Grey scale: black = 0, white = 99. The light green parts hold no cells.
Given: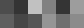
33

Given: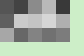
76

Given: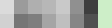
49

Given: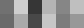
28

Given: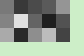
39

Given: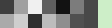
18
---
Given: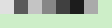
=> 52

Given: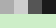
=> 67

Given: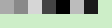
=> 26

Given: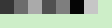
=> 31

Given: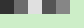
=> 42

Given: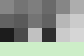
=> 75

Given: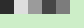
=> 86
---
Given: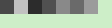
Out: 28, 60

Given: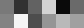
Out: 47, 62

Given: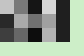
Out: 76, 12

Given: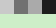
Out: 78, 11

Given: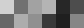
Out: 81, 52

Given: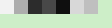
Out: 94, 74

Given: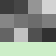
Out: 23, 19
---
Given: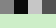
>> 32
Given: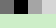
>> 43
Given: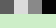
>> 36
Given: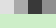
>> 55
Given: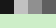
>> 37
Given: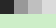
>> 59
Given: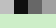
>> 40
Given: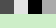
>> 30
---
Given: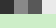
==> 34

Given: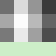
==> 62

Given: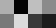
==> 22

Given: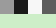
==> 96

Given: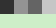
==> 39

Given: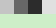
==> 17

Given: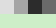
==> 17

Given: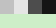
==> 30
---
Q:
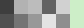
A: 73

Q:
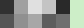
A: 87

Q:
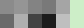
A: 51

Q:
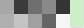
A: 43

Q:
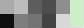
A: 36

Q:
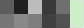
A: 73

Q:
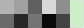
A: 37
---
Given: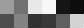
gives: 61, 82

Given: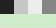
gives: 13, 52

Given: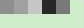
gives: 55, 47

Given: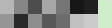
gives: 71, 79

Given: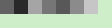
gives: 38, 77

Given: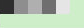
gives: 18, 89

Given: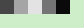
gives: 27, 4

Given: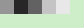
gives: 58, 90

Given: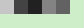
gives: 77, 38

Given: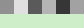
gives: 56, 63
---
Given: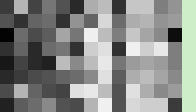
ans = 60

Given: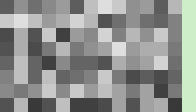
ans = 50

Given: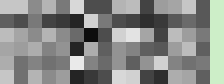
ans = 34

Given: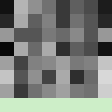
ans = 15

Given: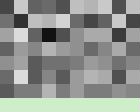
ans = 27
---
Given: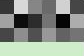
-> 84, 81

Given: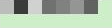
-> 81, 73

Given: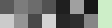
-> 82, 79

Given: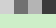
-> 81, 70

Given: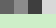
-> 84, 54

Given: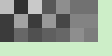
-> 78, 74

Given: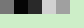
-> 81, 62

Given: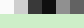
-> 97, 80
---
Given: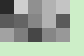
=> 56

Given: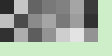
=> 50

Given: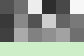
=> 18

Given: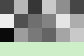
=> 78

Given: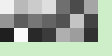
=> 43

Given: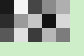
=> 27

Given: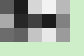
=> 83
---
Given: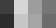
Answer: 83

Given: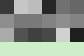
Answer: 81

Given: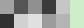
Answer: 87

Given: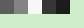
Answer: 96

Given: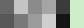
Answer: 80

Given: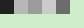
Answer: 79

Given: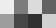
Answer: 92
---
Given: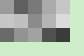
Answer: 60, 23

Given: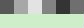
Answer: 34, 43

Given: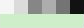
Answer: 95, 7

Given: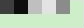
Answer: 24, 54

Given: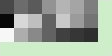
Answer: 28, 18

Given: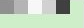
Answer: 56, 25

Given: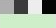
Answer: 68, 2

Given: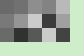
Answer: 41, 26

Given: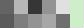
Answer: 39, 43

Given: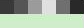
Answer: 22, 16
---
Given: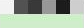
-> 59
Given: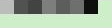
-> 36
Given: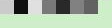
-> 16
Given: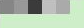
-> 23
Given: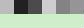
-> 80
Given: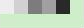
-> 48
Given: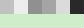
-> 64
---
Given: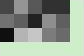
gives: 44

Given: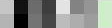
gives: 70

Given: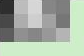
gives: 28

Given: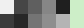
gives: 23

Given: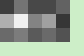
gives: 68

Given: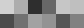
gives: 29

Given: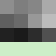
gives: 37

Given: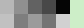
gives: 75

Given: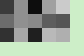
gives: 42
